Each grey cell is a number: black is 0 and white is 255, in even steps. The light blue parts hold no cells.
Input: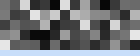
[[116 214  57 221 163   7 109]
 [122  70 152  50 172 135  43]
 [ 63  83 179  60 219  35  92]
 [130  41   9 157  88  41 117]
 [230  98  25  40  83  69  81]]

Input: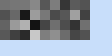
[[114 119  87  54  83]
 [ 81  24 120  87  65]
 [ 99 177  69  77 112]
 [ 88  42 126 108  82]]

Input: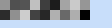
[[149  84  62 164 150]
 [ 44 205  39 105   2]]

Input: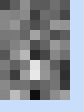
[[ 64 143  91  90]
 [134 138 109  71]
 [135 107  99 147]
 [120 102 116  94]
 [111 145 100 132]
 [ 86 183  70 111]
 [123 123 146  54]
 [109 159 149  47]
 [137 115 104  56]
 [134 148  99 159]]

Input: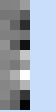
[[131 156]
 [118  92]
 [133  44]
 [128 116]
 [146  17]
 [137 198]
 [133 152]
 [144 253]
 [134 180]
 [135  53]
 [121   5]]

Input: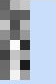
[[ 99 199]
 [110  95]
 [198 182]
 [143 152]
 [107  44]
 [ 64 165]
 [106  27]
 [110 160]]
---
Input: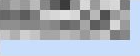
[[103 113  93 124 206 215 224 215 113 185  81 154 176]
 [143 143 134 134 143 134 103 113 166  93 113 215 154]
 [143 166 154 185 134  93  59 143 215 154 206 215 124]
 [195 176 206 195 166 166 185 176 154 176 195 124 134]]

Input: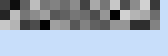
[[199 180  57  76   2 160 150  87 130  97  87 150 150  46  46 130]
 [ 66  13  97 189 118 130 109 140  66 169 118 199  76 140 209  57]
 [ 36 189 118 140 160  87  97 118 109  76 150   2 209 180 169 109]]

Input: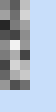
[[123 173  68]
 [151  80 111]
 [ 80  68 141]
 [141 242 151]
 [ 38 123 161]
 [ 68 212 182]
 [132  92 191]
 [102 173 201]
 [161 111 212]]

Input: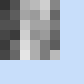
[[ 70  93 164 155 195 103]
 [ 50  81 174 186 207 134]
 [ 81  81 195 164 164 125]
 [ 70  59 207 145 155 103]
 [ 59 114 218 174 125  93]
 [ 70 103 229 174 125 186]]

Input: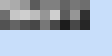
[[ 82 100  82  71 119  71  28  71  38]
 [180 171 150  91 128 128 100 119 110]
 [110 198 207 189 150 207  91 150  48]]

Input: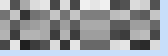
[[ 71 229  31  60  82 219  51 229 104 104 104 219 229  51  42 219]
 [115 197  51 115 126 197 115 197 126 126 126 188 197 104  92 197]
 [170  92 147 158 170  92 158  92 170 170 170  92  92 158 158 104]
 [229  82 170 219 229  71 219  71 240 229 240  71  82 219 208  82]
 [179  60 179 179 170  60 179  60 158 158 158  71  60 179 188  71]]

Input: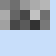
[[171 101  71 194 111]
 [161  71  90  50 120]
 [131 111 152 171 182]]

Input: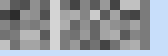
[[153  90  80 144 102 212 114  68 133  90 153  68 193 193 123]
 [133 102 133 123 144 212 174 102 144 102 164 144 133 164 123]
 [ 68  44 153 144  80 212 164 174 133 203  90 164  80  68 123]
 [193 114 164 164 133 212 123 153  90 114  68 114 164 174 123]
 [114 123 184 184  90 212 123 114 153 102 164 174  90 133 123]]

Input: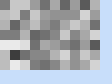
[[189  61 113 135 135 179 211 146 200 168]
 [189 200 125 200 156 146 146 146 211 156]
 [179 102 156 189 146 125 168 200 179 113]
 [125 125 179 102 113 135 200 135 168 211]
 [125 200 200 156 113 168 102 156  90 179]
 [189 234 211 125 113 135 179 146 168 211]
 [234 234 222 113 168 156 135 113 156  90]]
